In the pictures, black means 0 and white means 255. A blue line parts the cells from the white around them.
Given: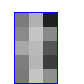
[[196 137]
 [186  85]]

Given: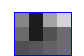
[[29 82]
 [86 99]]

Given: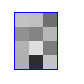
[[132 183]
 [222 125]]

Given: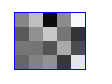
[[145 200]
 [116  83]]

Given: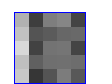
[[ 84  91]
 [ 66 115]]

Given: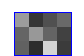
[[152 100]
 [ 44 212]]

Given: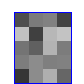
[[ 64 183]
 [ 96 179]]

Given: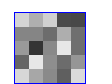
[[133 109]
 [ 52 137]]
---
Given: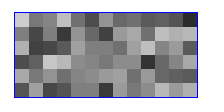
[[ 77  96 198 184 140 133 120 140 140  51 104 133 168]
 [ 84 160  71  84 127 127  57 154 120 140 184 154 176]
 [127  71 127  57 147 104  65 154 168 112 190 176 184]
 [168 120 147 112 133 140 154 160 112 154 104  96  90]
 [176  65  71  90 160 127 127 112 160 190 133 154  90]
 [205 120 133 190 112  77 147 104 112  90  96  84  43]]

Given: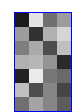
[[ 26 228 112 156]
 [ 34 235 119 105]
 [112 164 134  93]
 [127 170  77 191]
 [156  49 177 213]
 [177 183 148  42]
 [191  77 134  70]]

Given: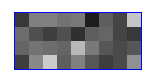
[[ 56 128 128 115 121  29  94  68 197]
 [ 62 136 203  94 128  86  62  74 144]
 [101 115 109 101 184 121  86  74  86]
 [109  80  62  80  48  94 101  68  56]]

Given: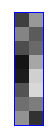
[[ 20 166]
 [ 28 208]
 [ 63 152]
 [ 77 105]
 [ 83 216]
 [111 125]
 [132  91]
 [146  50]]

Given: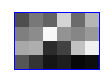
[[ 78 120  99 212 107 181]
 [ 86  52  22  30   8  14]
 [127 140 248 147 134 153]
 [168 174  44  65 193 240]]

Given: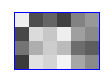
[[ 59 225 212 244 166 138]
 [ 71 219 199 238 159 138]
 [116 174 205 187 109  94]
 [238  78 101  65 130 152]]

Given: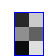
[[ 12 223]
 [ 40 202]
 [143  97]]
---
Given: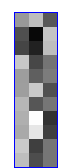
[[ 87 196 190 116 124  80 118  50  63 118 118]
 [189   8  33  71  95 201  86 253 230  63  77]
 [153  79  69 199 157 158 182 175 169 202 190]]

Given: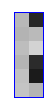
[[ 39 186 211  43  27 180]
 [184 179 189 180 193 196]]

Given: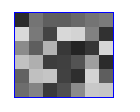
[[123  49 214  43  94 198]
 [116 129  54 159 212 200]
 [104 211  36  83  46 139]
 [ 94 216  56  64  65  79]
 [ 95  68 179  61 197  58]
 [116 121  94 175 192 132]
 [ 43 217 139 193  98 109]]

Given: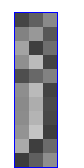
[[138  87 110  67 130  67  74  71  61 107 142]
 [ 96 152  63 187 104 186 173 180 196  62  95]
 [ 69 130 163 143  78 142 138 140 147 170  60]]

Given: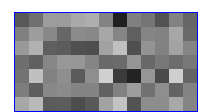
[[102 105 133 120 100 131 133]
 [130 167 163 108 207  99 168]
 [ 83 130 130 120  74 142 141]
 [117 133 147 104 150 113 141]
 [128  95  79 149  35 157  83]
 [ 32 133 192 107  59 129 195]
 [132 167 162 105 208  97 163]
 [174 136  78 133 143 132  89]
 [169 139  80 150  91 132  77]
 [155 103  92 152 142 139  93]
 [157 136  95 134 129 136  91]
 [112 157 177  96 192  94 185]
 [ 89 128 153 110 115 125 167]]

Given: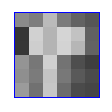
[[ 86  97  99  63  75  70]
 [ 99 194 182  78  89  75]
 [123 213 211 115 120 108]
 [186 180 180 208 196 199]
 [125 209 206 119 123 113]
 [139  53  54 148 143 155]]

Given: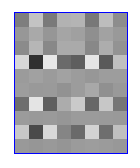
[[141 153 147 192 157 153 118 153 192 152]
 [189 162 173  90 157 144 199 154 110 155]
 [120 143 136 229 151 168 103 155 211 157]
 [180 160 170  94 156 156 202 155 106 155]
 [178 165 170 106 162 146 172 150 133 149]
 [122 150 136 231 155 154  95 154 216 153]
 [195 169 182  48 161 153 228 153  74 150]
 [126 151 139 215 155 157 110 155 200 153]]

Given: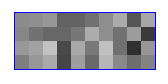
[[167  58 151 131]
 [ 85 156  47 109]
 [171 113 112 137]
 [142 142 192 183]
 [113 172 120 106]
 [ 99 119 168 158]
 [ 98 104  73  70]
 [151 103 194 170]
 [143 114 162 152]
 [140 134 152 127]]
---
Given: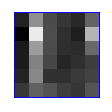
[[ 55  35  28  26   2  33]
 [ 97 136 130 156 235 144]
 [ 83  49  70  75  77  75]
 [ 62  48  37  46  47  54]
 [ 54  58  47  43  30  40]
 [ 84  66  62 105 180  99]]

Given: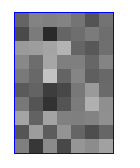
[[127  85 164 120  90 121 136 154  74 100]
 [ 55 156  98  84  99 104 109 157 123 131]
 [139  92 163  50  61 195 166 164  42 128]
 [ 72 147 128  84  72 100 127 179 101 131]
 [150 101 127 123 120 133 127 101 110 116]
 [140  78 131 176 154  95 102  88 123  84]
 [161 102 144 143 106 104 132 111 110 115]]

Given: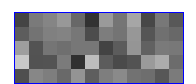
[[ 79 200 158  93  68]
 [135  82  83 115 122]
 [126  83 117 128 133]
 [105 123 111 131 152]
 [148  48 119 119 104]
 [ 94 189 119  76  50]
 [126  92  67 125 154]
 [138  74  92 116 117]
 [114  83 149 151 166]
 [110 154  97  85  71]
 [ 87 172 122 112 120]
 [123 108 120 104  88]]

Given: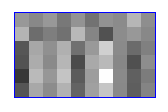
[[ 85  55  82  86 180 152]
 [168 186 172 167 109 136]
 [140 151 138 144 126 152]
 [178 196 182 176 113 120]
 [ 99  91  75 112 184 147]
 [160 157 169 153 133 114]
 [197 254 185 208  81 146]
 [137 138 135 138 140 139]
 [ 94  96  80 107 152 182]
 [132 124 141 128 136 142]]

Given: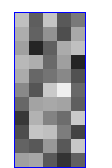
[[160  99  77  55 103 137 171 184 160 173 192]
 [167  88 197 178 163  85 103 174  37  98  94]
 [ 89 152 191 131 168 201 116 105  95 146 196]
 [ 51  88 125 109 163 239 136 159 171  78  89]
 [ 96 199  67 201  95 104  81  37 192 168 121]]

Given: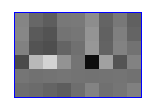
[[110 117  74 129 135 133]
 [107 113 184  83  90 103]
 [100 115 211  78  83  93]
 [ 93 117 147 100 115 120]
 [110 115 116 112 118 121]
 [131 114  13 151 148 141]
 [112 115 161  99  97 100]
 [117 116  84 130 127 120]
 [128 113 130 114 100  96]]

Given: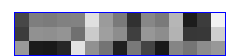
[[153  60  71]
 [ 27 145 126]
 [ 25 143 123]
 [ 38 148 129]
 [226 112 130]
 [145 203 224]
 [116 159 155]
 [ 32 141 122]
 [121  63  49]
 [ 68 151 135]
 [ 25 141 122]
 [133 179 182]
 [117  55  28]
 [140  56  60]
 [152 206 242]]
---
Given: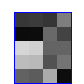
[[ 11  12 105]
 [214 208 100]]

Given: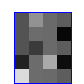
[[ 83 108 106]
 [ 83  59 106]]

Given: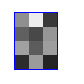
[[ 96  72 150]
 [161  92 158]]

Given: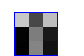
[[  3 125  25]
 [  1 132  18]]

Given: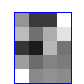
[[187 113 173]
 [ 54  28 183]]

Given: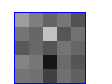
[[117 103 193]
 [ 89 104  85]]

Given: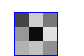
[[151  12 224]
 [178 194 145]]
